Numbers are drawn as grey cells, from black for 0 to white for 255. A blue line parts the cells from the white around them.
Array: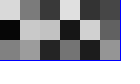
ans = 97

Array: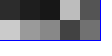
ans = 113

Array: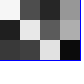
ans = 174

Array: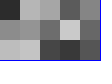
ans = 103

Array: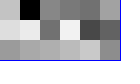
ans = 98

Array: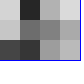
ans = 170

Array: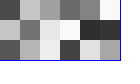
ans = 53

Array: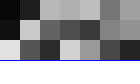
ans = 145
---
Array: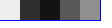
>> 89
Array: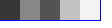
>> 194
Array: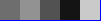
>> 20
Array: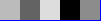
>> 1
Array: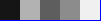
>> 140
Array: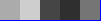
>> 47
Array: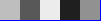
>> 31
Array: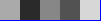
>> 82
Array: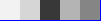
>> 180
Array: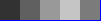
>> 197
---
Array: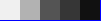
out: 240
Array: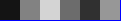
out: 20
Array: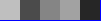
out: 191
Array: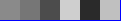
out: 138
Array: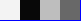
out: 243
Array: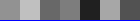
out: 146
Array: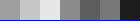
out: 159
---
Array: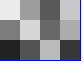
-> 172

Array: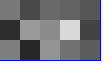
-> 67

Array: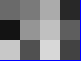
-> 94

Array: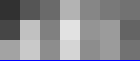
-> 100

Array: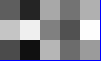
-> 254

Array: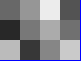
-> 112
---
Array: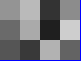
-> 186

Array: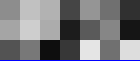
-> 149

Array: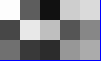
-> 17

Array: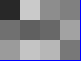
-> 202

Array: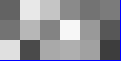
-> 138

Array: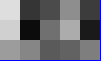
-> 75
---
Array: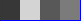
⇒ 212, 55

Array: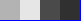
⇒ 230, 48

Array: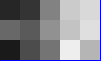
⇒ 238, 26

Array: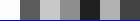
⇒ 252, 32

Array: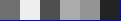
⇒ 238, 35

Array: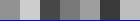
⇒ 205, 57
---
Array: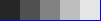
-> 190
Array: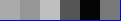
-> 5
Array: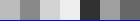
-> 159
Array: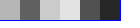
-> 81
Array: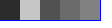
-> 107
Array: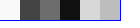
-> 216
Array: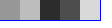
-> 77
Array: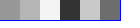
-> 201
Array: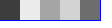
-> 211
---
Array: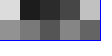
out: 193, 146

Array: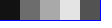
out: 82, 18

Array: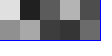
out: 77, 144

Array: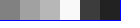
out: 34, 129

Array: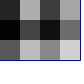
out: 165, 88

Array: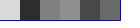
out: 106, 218

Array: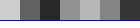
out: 54, 205
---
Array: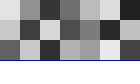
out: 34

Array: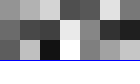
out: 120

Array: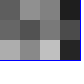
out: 30

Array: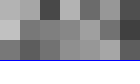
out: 79

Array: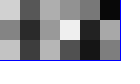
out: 8

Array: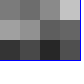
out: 195

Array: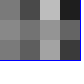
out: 30

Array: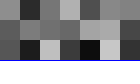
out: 130

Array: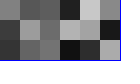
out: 137
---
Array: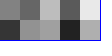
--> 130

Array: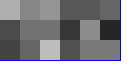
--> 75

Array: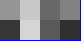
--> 149

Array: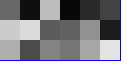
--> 204

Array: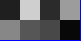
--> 31

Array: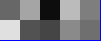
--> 103

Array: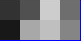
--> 50
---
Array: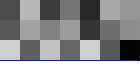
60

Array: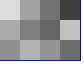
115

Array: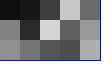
62

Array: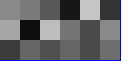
88

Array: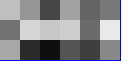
70

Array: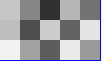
49

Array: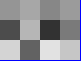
135

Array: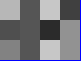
199
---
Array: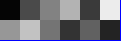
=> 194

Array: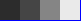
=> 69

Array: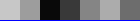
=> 157

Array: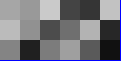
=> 32

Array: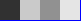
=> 202

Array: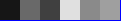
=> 105

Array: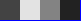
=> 227

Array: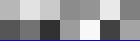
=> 114

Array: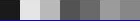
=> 229
